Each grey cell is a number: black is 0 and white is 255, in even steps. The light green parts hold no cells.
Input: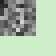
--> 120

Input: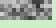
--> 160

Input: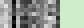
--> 171

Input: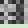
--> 73

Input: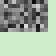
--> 176
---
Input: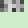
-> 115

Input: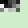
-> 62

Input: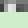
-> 120

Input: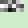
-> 78

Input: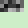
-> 86

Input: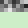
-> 81

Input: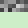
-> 79

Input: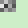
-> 200
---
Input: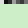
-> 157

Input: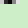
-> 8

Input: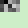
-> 44

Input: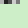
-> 81

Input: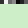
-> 137

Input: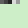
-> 37

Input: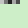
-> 34
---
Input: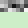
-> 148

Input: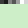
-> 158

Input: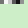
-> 88

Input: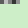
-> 130

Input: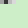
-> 56

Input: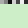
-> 71

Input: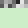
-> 228

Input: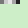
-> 231

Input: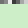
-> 98
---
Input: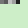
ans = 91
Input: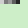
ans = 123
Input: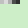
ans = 219
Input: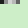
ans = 145
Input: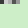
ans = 206
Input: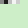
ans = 29
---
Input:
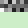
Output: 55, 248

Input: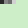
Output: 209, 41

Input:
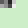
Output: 200, 170

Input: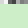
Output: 142, 215

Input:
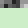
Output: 151, 124

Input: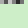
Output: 115, 171
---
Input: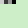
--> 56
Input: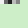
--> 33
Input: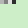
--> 128
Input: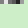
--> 88
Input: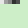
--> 131
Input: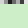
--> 172
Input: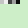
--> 66
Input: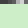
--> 178
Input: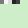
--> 220
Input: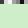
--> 129
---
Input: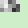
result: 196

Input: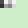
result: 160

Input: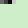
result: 65

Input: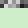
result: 217

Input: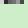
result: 45

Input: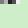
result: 183

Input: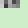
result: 58

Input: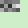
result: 104
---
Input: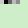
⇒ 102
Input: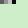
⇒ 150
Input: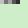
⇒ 162
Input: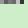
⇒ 107
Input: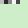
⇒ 138
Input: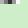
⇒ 48
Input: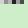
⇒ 35
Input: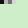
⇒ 182
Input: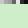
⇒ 229
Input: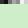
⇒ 141
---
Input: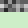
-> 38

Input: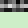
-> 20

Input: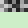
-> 118

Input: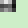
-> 157

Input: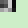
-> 192

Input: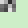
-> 70

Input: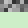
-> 60
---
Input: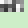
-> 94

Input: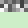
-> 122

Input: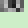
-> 40

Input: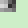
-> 170

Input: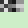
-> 22

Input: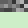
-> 153

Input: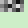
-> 98

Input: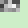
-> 199

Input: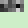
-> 119
